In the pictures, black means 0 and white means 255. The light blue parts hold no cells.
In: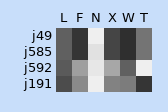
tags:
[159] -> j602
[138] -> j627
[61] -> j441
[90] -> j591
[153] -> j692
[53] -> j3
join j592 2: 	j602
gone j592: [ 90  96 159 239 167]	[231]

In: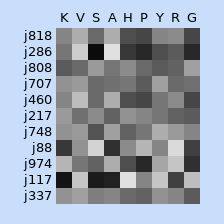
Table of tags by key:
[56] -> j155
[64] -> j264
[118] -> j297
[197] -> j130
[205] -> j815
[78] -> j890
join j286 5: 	j155
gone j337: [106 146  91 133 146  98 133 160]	[126]

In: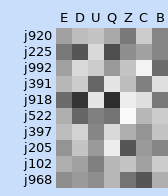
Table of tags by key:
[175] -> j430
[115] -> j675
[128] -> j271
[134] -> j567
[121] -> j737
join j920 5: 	j737
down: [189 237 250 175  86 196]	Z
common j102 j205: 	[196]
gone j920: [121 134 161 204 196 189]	[169]

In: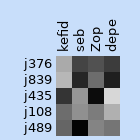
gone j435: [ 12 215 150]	[52]
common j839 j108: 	[109]

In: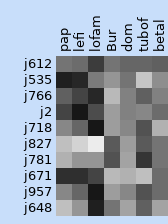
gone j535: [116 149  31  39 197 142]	[123]
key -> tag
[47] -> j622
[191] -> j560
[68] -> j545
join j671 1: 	j622
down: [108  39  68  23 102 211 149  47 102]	lefi

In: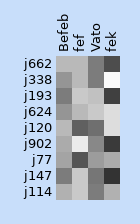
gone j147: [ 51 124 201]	[118]
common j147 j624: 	[201]
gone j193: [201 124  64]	[193]
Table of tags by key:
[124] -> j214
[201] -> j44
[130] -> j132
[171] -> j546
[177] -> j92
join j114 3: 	j214

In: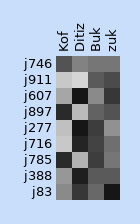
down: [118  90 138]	Buk
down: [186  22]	Ditiz
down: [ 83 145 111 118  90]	zuk

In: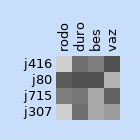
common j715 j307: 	[170]
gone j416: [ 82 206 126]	[112]
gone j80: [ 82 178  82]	[90]
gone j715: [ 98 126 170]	[119]

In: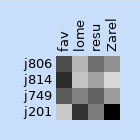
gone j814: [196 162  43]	[216]
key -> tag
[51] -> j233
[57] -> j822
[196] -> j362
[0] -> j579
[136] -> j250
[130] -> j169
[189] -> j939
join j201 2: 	j233
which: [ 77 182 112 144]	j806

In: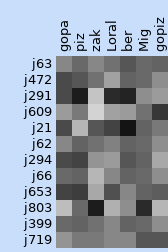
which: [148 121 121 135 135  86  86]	j719
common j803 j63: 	[105]
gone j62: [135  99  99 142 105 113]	[129]
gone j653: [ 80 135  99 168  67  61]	[93]
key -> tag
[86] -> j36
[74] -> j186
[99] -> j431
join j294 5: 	j36
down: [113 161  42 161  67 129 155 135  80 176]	Loral

